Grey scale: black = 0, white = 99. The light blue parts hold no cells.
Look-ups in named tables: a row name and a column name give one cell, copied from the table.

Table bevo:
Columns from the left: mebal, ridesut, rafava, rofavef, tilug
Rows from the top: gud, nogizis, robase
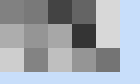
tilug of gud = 84
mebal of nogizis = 67
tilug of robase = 45
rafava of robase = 74
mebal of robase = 80
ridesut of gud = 47
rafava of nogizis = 65
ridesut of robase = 51
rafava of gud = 26
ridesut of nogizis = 58
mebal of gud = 50
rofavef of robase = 58
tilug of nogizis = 84
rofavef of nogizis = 20
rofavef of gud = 39

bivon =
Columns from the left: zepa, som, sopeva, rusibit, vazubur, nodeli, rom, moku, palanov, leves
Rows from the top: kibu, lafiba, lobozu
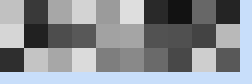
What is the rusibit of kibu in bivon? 82
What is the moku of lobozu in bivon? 28
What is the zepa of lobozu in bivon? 18
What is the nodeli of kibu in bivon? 86
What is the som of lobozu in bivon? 76
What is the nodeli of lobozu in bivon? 53
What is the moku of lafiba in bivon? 31
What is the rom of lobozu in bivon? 41
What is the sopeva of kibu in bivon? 65
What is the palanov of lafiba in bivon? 26
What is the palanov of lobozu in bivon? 80
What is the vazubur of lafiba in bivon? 63
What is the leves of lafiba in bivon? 72
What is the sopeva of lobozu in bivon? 65
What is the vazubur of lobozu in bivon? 49
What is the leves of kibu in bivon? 14
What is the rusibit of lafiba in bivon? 34
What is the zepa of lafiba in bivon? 83
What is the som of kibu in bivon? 22
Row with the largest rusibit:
lobozu

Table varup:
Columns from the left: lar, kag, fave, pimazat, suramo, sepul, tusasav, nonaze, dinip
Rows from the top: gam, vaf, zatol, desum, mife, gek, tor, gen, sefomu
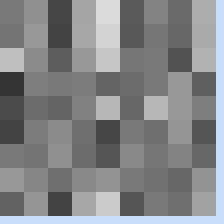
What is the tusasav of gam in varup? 51
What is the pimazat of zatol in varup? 59
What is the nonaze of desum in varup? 59
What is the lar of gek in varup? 26
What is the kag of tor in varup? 45
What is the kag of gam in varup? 56
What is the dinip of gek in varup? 33
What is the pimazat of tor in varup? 42
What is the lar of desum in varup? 20
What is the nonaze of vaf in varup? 40
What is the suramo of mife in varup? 71
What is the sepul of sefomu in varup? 33
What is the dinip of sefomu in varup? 63
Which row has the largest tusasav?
mife

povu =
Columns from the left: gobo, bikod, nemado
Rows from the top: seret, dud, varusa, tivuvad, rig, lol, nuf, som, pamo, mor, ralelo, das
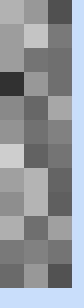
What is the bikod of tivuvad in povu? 59
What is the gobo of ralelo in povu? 47
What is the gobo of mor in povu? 68
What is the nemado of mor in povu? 62
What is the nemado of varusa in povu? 43
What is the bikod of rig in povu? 40
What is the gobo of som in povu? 62

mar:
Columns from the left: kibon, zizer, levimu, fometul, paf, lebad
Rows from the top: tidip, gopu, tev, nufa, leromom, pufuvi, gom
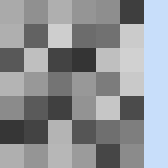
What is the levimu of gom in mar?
71
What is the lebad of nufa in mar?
78
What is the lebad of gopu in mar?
79
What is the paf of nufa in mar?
48
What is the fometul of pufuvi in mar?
33
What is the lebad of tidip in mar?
24
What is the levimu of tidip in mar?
68
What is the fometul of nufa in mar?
59
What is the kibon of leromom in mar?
54
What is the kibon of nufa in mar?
70
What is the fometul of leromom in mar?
57
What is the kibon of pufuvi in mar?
21
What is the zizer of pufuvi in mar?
26
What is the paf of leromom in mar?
77
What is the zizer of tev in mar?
74
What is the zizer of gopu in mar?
38
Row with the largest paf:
leromom

